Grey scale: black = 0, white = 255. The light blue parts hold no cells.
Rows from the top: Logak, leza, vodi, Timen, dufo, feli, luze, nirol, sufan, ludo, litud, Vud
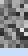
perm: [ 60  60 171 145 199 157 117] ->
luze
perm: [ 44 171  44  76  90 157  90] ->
Timen
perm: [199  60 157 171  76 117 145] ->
leza

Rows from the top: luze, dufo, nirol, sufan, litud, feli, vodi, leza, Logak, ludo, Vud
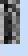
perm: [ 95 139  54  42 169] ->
litud
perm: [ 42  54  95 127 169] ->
vodi
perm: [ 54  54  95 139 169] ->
sufan
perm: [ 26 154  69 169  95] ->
Vud
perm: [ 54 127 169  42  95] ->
vodi

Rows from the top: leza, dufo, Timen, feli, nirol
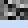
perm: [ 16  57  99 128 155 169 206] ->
dufo
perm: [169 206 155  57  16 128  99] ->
dufo
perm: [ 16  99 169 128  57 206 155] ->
dufo
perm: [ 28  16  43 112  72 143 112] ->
Timen
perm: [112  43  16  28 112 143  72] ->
Timen

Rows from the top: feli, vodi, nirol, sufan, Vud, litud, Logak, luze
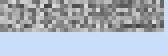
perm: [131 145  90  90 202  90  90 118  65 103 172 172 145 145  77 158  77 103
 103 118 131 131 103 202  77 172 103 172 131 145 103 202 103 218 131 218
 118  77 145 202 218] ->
vodi
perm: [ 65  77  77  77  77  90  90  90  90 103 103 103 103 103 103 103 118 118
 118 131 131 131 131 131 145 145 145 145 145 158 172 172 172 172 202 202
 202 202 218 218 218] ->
vodi
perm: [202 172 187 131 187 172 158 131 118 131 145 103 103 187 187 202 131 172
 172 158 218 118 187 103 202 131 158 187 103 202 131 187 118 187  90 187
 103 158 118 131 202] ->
feli
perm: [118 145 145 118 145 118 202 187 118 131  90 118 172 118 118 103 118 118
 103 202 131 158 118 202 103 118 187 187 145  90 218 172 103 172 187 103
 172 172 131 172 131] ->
sufan
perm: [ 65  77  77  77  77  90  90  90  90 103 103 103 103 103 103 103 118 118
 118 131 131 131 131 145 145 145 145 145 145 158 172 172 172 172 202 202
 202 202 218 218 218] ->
Logak
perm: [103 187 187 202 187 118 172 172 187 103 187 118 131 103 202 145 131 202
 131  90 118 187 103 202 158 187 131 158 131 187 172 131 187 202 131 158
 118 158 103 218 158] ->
litud
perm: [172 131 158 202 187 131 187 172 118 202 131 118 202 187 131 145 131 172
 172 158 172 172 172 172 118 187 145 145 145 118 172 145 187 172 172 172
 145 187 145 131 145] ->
Vud

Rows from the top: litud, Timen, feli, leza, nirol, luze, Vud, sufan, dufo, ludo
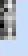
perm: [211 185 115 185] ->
nirol
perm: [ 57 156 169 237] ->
Timen
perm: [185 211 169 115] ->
ludo
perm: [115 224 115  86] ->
sufan
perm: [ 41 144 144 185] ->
luze

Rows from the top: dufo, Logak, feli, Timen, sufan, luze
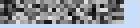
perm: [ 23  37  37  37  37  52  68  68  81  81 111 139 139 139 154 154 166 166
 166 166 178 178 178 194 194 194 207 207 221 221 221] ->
sufan
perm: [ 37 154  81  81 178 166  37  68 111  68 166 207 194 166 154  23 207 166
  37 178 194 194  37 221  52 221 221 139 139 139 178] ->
sufan
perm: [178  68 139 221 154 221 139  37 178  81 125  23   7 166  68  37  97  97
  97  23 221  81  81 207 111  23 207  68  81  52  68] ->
feli
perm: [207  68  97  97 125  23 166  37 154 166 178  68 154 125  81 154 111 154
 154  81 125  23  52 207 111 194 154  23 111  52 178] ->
Logak
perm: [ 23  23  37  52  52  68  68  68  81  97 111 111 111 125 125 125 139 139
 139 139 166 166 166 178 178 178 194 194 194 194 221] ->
dufo

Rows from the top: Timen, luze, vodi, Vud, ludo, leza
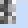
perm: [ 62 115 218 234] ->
Vud
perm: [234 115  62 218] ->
Vud
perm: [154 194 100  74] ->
leza
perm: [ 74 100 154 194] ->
leza
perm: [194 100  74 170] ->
luze

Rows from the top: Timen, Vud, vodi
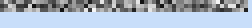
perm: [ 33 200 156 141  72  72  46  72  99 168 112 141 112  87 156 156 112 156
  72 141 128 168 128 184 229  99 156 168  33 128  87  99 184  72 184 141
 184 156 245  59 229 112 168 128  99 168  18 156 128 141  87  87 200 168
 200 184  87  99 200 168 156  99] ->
vodi
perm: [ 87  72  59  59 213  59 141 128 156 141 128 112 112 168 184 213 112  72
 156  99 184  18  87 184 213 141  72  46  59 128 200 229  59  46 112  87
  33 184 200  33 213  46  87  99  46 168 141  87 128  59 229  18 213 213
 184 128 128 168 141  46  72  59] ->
Vud
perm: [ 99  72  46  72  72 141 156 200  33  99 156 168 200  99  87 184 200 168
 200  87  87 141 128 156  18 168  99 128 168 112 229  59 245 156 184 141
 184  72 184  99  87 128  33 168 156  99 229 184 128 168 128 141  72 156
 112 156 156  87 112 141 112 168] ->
vodi
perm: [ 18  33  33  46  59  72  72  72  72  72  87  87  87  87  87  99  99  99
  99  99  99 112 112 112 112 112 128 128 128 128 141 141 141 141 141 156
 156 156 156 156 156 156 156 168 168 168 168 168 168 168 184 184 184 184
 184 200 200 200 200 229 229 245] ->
Timen
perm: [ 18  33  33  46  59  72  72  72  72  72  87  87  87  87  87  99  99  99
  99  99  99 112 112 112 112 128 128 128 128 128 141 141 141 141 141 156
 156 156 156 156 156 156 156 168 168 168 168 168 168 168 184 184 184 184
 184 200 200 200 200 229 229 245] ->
vodi

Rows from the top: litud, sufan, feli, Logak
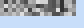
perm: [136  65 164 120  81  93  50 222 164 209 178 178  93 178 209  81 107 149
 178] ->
feli
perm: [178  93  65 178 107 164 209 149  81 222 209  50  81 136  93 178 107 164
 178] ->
litud
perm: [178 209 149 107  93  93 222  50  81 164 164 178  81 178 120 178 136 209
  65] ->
feli
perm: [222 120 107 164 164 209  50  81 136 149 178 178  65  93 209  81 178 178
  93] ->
feli
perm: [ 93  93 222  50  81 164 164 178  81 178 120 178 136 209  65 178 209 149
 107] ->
feli
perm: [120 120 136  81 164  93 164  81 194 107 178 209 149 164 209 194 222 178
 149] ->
Logak
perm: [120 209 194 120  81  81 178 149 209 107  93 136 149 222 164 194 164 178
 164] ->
Logak

